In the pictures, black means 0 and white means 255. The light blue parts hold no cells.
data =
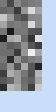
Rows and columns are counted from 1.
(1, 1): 121
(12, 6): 165
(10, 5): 88
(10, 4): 170
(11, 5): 81
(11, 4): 119
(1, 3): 136
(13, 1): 44
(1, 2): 72
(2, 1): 101
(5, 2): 25
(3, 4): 80
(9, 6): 133
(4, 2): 117
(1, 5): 122
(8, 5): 239
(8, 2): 110
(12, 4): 108
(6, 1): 29
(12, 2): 104
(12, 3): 154
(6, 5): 51
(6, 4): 107

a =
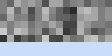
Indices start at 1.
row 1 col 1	127
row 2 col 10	70
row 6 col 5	73
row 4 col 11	67
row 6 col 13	182
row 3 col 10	97
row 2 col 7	186
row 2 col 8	135
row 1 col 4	146
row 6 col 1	52
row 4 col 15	127
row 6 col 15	134
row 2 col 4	149
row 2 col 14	167
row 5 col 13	127
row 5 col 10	56
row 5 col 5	127
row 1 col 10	106
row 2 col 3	109
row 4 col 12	173
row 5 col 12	179
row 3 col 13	169
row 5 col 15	100
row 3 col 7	173
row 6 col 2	174
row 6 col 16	170
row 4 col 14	127
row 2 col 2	185
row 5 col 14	82

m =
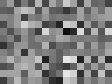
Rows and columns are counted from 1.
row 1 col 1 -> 117
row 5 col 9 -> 151
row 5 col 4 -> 150
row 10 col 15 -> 111
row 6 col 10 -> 157
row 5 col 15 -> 87
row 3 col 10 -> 117
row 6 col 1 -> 107
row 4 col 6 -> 164
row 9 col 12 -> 33
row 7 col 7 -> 177
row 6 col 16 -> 101
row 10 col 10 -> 61
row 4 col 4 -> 209
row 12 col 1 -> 61
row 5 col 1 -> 124
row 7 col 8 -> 76
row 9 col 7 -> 33
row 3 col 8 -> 115
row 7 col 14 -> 155
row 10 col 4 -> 182
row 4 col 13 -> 157
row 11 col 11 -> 211
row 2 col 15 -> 114
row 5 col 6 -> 60
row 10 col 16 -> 172
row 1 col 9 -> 120
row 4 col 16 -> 76
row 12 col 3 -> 184
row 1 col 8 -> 165
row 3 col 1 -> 135
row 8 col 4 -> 52
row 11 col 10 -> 229
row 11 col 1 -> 163
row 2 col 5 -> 177
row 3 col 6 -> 117

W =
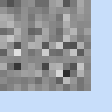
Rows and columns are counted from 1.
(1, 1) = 112
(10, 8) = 172
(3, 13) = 142
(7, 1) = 168
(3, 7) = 136
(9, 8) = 143
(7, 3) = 83
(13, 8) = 128
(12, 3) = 129
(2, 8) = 151
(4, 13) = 138
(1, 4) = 137
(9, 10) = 142
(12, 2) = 126
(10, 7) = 70
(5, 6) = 109
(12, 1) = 139
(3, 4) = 145
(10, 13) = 131
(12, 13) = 137
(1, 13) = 143
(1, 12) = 168
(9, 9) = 138
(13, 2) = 131
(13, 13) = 133
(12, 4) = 123
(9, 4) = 141
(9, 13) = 140
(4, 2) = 182
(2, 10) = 145
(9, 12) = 146
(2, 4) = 143
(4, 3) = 153

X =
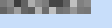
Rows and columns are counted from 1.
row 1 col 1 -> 121
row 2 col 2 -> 120
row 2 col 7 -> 108
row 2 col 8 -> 190
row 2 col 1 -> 99
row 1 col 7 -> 124
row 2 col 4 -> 101
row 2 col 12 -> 121
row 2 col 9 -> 113

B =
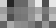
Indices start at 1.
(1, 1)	207
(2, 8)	164
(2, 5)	143
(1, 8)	231
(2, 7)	120
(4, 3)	143
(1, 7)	79
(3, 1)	177
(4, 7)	148

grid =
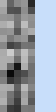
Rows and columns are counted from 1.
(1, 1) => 178
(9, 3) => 110
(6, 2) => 122
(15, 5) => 89
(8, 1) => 171
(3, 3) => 119
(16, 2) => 61
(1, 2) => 100
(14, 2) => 117
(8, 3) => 139
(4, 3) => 115
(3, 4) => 153
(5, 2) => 149
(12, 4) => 106
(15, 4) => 168
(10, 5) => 112
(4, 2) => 186
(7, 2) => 67
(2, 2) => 82
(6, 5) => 81
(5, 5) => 170
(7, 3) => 82
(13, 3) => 98
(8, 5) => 148
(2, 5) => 78
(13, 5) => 133
